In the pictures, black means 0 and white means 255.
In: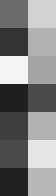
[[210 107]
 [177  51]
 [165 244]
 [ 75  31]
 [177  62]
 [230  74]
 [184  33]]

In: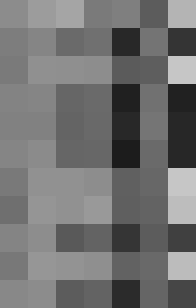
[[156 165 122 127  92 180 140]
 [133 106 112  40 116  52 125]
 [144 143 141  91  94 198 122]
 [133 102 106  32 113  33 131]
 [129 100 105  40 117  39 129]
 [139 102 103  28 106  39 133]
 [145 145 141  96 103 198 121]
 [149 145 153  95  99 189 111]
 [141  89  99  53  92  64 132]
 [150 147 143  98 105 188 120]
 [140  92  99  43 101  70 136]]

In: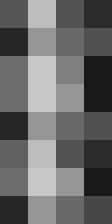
[[189  83  44  85]
 [149 105  81  39]
 [198 127  25 108]
 [198 149  25 108]
 [149 105  81  39]
 [189  83  44  97]
 [198 149  25 108]
 [149 105  71  39]]

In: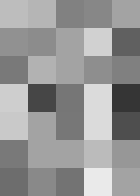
[[181 129 135 163 189]
 [140 163 209  96 145]
 [178 163 142 128 121]
 [ 70 118 219  53 206]
 [163 119 219  78 201]
 [163 163 187 151 121]
 [137 115 234 163 109]]

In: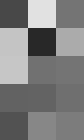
[[225 116  72]
 [ 40 171 196]
 [113 116 198]
 [ 99 111  98]
 [135 124  82]]

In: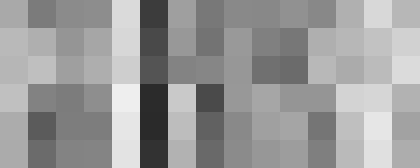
[[123 139 141 218  60 159 120 137 136 145 136 176 216 183 169]
 [175 149 166 215  73 152 115 153 128 119 175 183 194 209 185]
 [191 159 174 206  84 131 134 151 112 107 184 171 187 219 182]
 [130 124 142 238  43 201  74 152 166 149 149 211 214 178 192]
 [ 91 125 125 230  42 189  97 137 160 165 117 191 230 162 172]
 [107 131 132 227  50 178 105 139 151 157 127 186 224 173 171]]

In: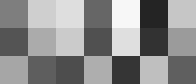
[[207 222 102 247  36 198 126]
 [171 203  80 223  50 155  84]
 [ 94  77 174  53 191  95 166]]

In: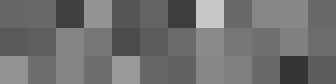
[[104  64 148  86  99  61 199 105 134 136 105 103]
 [ 94 132 119  75  92 107 138 118 112 128 108  89]
 [110 132 110 153 103  98 135 127 105  53  92 147]]

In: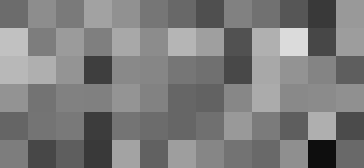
[[141 122 162 145 118 104  79 129 113  86  57 153 108]
 [125 155 127 168 140 181 159  81 176 219  71 157 193]
 [175 148  62 137 134 118 112  72 168 147 132  94 184]
 [115 129 128 148 130 102  98 135 171 137 139 144 147]
 [116 121  60 116 108 102 112 153 123  94 175  75 101]
 [ 71  94  57 163  97 158 134 115 105 143  14 105 125]]
